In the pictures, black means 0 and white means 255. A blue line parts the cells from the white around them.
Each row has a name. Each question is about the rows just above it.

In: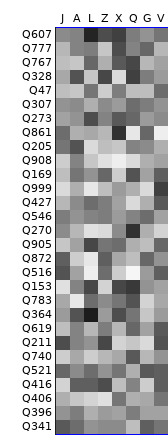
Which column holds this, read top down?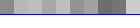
J
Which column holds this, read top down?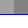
A
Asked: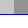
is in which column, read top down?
L

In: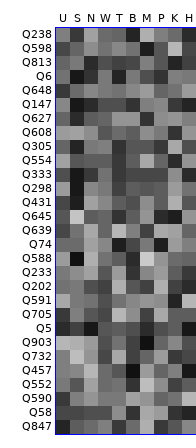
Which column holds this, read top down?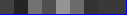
T
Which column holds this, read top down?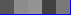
M
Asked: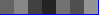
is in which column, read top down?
T
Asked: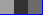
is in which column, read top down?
B
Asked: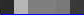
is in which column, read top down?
U
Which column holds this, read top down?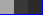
U
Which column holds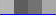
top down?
T

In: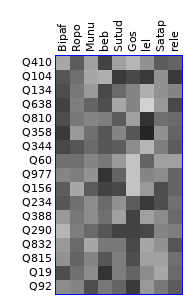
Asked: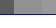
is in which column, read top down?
Satap
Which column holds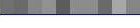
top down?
Munu

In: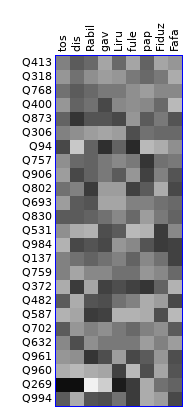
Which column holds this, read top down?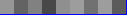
tos
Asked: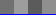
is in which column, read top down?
tos

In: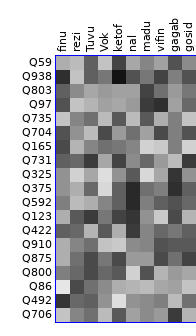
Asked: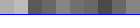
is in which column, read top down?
rezi
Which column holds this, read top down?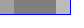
gagab

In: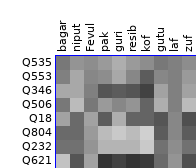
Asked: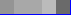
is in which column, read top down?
niput
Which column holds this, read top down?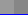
resib
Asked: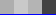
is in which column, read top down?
guri
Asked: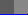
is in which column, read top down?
guri
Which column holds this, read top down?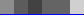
kof
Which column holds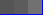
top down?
gutu
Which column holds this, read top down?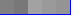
Fevul

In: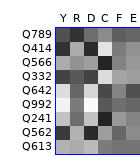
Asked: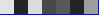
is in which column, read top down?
C
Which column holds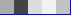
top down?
Y
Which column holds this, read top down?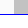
D
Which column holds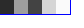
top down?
D

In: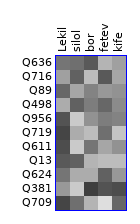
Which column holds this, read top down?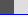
fetev
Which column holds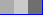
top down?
silol
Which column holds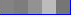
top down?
bor
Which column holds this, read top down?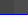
Lekil
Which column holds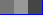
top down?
Lekil
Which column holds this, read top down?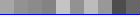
kife
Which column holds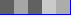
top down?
silol

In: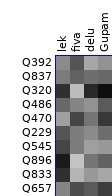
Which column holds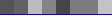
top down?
fiva
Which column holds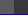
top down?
Gupam

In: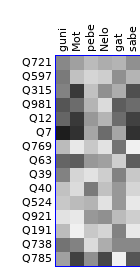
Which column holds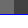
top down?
sabe
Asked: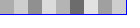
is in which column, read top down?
Nelo

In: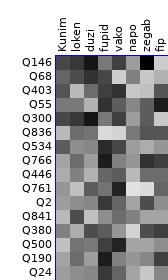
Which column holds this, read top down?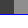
fip
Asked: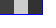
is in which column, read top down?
vako
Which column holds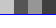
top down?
fip
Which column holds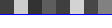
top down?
vako

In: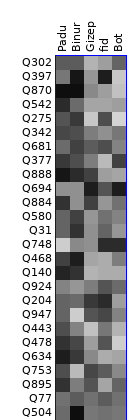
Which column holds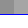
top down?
Gizep
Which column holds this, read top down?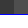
Binur

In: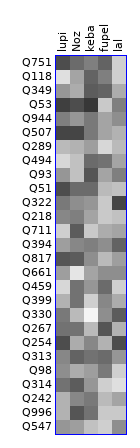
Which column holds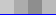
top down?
fupel
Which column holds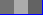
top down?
Noz
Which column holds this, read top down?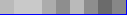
fupel
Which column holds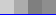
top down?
lal
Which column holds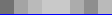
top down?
fupel
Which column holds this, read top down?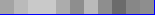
fupel
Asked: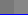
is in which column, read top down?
lupi

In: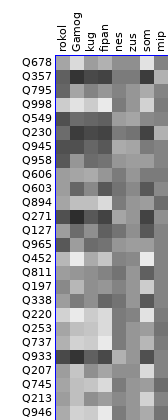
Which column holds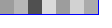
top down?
som
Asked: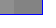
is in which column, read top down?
mip
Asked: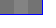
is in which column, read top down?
nes
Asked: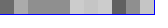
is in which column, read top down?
kug

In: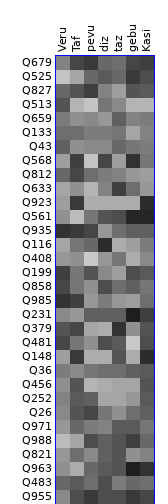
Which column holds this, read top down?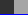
Veru
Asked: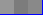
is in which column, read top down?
diz
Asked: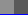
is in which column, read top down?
taz
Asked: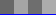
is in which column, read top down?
Taf
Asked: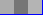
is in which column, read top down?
pevu
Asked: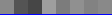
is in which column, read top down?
Veru
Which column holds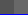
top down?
Taf

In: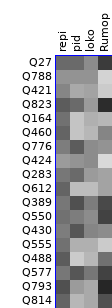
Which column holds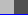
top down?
pid
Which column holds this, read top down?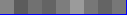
repi
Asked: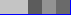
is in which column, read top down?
pid
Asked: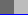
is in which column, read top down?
pid
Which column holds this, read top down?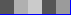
pid
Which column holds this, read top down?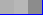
loko
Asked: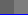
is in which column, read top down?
repi

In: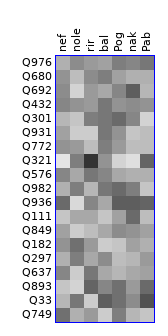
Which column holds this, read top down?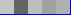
Pab
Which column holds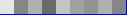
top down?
nef

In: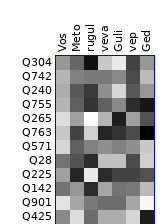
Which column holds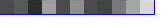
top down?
vep
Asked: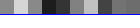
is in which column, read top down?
Guli

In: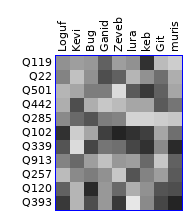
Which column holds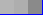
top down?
Loguf
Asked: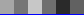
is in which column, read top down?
muris

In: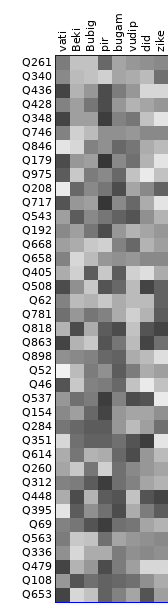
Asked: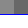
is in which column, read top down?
bugam
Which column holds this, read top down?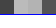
did
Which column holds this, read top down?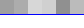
Beki
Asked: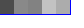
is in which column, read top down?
vudip
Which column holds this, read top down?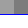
Bubig
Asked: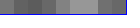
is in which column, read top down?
bugam

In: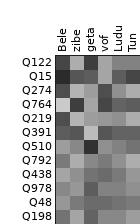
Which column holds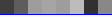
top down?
geta
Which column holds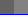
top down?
Ludu
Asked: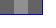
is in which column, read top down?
Ludu
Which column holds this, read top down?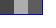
Tun

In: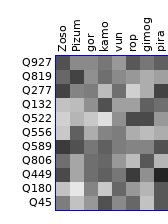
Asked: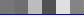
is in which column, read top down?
kamo
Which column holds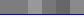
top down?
vun
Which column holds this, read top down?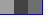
pira
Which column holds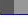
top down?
rop
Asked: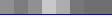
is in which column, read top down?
gor
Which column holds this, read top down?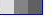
kamo

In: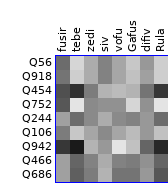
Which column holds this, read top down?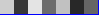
Rula
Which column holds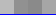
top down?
vofu
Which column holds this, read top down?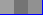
difiv
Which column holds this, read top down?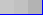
Gafus

